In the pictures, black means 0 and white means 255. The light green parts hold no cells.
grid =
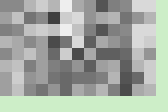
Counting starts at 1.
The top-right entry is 217
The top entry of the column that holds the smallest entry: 181
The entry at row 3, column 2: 137
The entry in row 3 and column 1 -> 127
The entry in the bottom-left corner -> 159
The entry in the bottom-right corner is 181
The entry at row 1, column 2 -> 137
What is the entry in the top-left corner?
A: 137
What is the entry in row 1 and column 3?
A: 181
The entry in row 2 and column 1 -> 159
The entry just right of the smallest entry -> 205
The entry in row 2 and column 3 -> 116
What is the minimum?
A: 63
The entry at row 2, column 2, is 193
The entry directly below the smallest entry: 193

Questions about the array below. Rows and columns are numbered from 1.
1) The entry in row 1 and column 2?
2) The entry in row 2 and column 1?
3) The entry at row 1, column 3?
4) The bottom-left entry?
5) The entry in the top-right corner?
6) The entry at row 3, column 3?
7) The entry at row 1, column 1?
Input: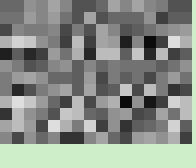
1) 104
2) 114
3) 145
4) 134
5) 82
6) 123
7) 104

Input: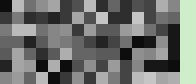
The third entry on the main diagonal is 186
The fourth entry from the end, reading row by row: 186
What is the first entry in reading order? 13
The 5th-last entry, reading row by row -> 68
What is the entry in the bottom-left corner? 134
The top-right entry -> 134
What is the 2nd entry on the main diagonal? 122
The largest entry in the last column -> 174
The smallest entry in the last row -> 13
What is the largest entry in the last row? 197
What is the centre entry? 68
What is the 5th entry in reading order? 165
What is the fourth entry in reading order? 143

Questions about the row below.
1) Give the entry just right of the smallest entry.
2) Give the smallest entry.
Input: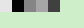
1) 133
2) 4

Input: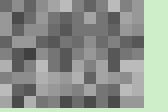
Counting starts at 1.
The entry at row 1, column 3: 99
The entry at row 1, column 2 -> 141
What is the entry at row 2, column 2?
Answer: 75
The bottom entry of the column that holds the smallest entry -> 176
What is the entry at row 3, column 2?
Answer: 99
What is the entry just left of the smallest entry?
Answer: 87
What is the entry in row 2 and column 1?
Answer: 152
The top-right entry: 152
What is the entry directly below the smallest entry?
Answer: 129
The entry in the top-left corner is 108
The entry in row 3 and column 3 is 141
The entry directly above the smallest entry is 152
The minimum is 64
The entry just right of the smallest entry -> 141
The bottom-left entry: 164
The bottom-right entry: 152

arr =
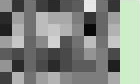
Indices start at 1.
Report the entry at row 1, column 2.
52
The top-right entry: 52
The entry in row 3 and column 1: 31
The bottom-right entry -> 168
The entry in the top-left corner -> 148
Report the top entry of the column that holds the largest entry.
231
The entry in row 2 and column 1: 42
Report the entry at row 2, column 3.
114
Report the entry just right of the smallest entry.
103
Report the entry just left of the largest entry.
92
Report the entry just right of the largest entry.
114
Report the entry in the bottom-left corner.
62
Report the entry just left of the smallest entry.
137
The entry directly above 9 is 52
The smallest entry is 9
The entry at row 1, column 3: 114
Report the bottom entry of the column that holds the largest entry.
125
